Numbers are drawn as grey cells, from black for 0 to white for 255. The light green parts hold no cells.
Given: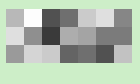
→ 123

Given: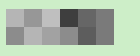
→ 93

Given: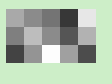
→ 85

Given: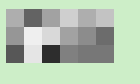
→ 140

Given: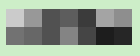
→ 29

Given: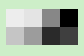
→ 42

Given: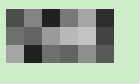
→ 195

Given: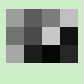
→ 200

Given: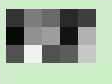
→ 19
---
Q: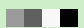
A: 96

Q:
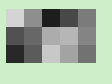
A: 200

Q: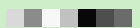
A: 8

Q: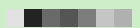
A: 125

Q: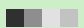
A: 142

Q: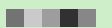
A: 157

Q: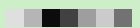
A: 158

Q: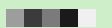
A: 123
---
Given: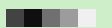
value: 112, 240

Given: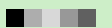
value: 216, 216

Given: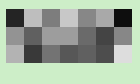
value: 157, 221

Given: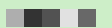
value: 82, 225

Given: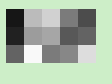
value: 166, 249

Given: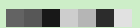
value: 205, 225

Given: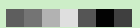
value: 223, 223

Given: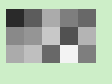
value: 200, 243

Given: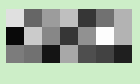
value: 54, 253

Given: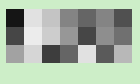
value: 151, 236
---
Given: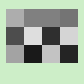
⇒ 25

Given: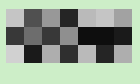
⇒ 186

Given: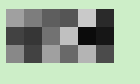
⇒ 105

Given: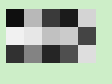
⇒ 37

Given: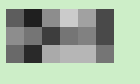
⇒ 182

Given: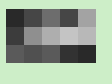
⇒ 90

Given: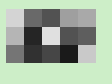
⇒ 70
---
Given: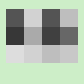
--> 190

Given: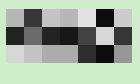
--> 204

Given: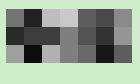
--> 138

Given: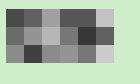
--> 194

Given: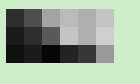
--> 196

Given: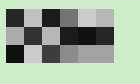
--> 183

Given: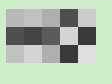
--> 203

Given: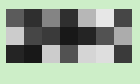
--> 70

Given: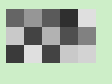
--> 223
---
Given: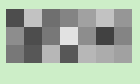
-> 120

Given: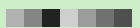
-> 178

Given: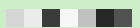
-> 214

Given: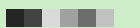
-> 36

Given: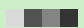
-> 218

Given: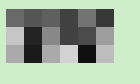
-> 170
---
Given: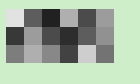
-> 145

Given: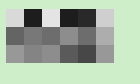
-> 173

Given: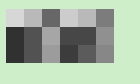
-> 144

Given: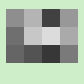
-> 170

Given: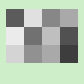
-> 81

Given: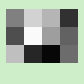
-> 98

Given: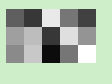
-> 148
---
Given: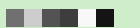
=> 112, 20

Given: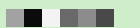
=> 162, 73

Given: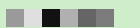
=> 154, 123

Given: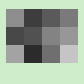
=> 141, 197

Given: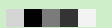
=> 213, 243

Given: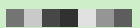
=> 116, 93
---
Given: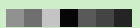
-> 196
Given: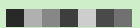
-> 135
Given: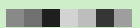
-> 31
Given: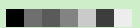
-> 90
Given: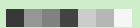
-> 129
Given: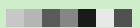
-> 90
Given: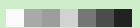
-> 157
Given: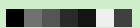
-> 85
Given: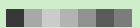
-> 203
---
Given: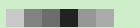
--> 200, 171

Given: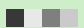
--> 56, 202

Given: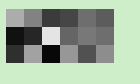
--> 172, 141

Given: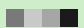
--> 121, 26

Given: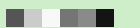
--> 85, 20

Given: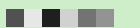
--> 81, 147

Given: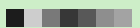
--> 28, 163

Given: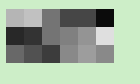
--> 181, 137
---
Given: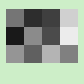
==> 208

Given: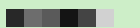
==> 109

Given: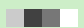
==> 203

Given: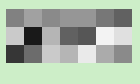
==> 234

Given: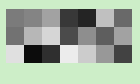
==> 224

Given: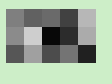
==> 183
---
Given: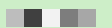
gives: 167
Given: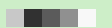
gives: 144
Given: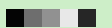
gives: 110
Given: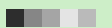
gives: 165
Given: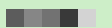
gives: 114
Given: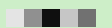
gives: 144
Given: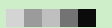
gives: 155
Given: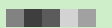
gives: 130
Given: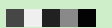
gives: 70
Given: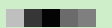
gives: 107
